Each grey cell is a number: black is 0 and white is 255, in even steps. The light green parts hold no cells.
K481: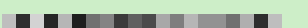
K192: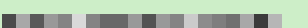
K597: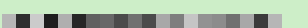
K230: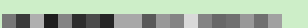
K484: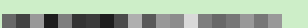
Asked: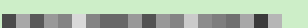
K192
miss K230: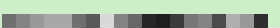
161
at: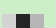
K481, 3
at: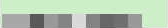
K230, 9
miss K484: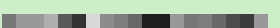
67

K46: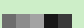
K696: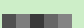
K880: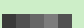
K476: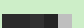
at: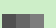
K880, 2
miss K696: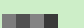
103
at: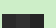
K476, 2
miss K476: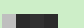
37
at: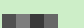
K696, 1
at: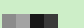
K46, 2

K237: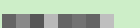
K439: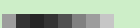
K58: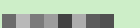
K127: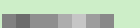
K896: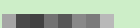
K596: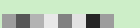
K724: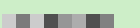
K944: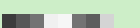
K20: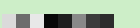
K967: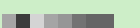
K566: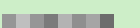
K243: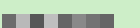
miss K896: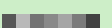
74
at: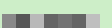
K237, 2
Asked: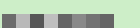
K243
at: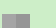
K967, 4
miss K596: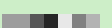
226

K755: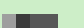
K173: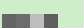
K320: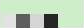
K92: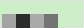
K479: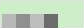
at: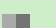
K92, 3
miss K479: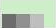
184
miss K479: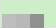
108
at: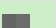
K173, 1
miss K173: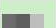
101
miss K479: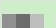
184
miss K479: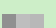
108

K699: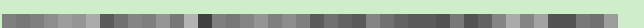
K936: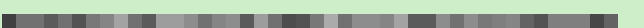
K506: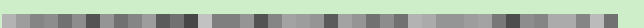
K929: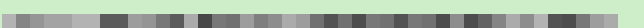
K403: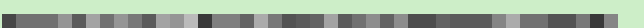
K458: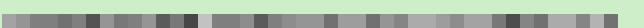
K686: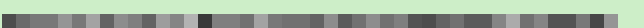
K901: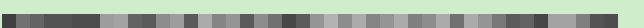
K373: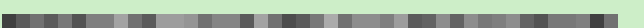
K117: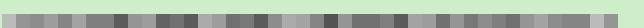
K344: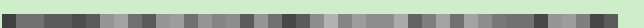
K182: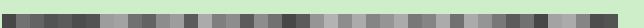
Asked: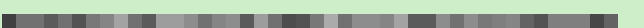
K936
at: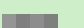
K699, 19
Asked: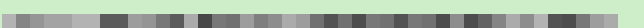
K929
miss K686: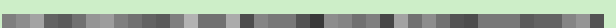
106

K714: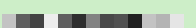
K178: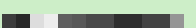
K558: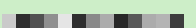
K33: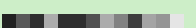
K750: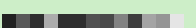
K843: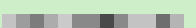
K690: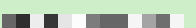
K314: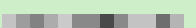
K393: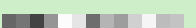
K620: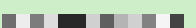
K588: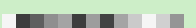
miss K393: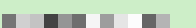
188
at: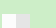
K393, 5
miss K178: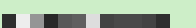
61
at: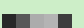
K558, 9
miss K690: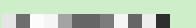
54
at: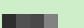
K750, 6

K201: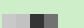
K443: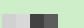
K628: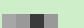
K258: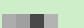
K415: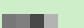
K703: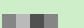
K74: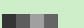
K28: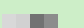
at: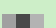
K258, 2
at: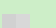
K443, 1
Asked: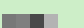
K415

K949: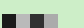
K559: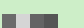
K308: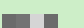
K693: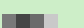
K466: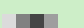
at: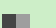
K466, 3
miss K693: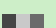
121
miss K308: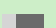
115
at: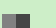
K466, 2
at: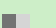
K308, 2

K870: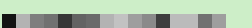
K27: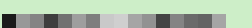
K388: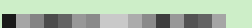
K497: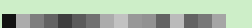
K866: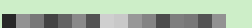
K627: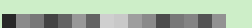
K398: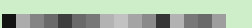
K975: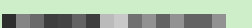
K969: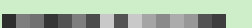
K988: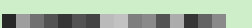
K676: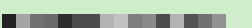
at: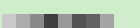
K388, 9
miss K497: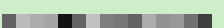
91

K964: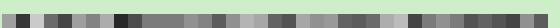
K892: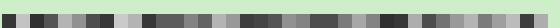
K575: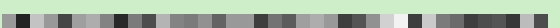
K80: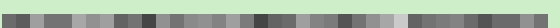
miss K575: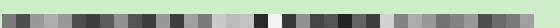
180
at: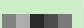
K964, 7
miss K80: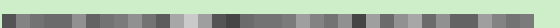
138
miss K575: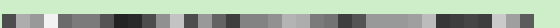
209

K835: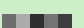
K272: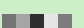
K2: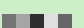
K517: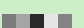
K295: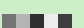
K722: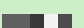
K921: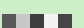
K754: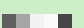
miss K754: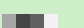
249
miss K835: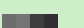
172
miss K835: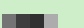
110
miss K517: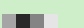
124
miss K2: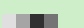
102

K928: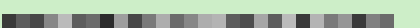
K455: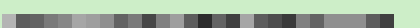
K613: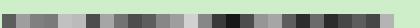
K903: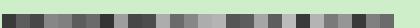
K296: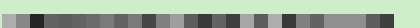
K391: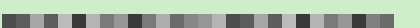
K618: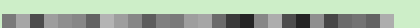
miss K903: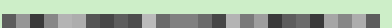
52
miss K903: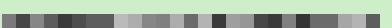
85
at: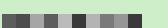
K928, 17
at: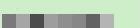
K618, 1

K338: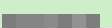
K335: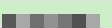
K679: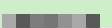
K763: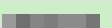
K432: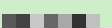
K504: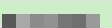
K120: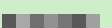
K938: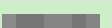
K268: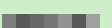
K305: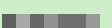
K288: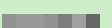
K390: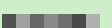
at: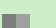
K288, 5
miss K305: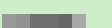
95
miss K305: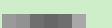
95
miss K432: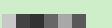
192

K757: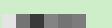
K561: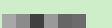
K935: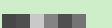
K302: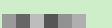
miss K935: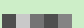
71
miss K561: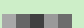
139
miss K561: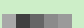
108
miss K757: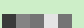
124
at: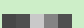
K935, 1

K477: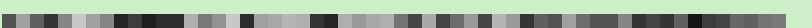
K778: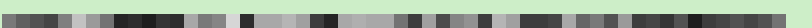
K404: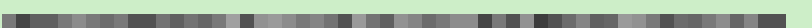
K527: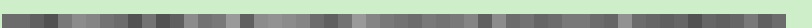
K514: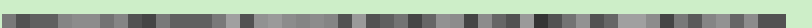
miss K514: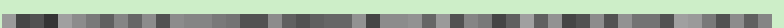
90
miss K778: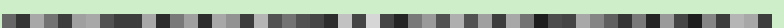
127
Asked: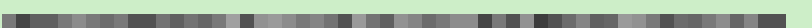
K404
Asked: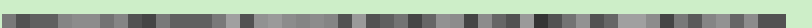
K514
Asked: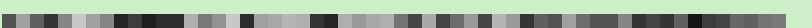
K477
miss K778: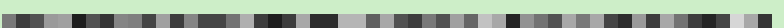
76

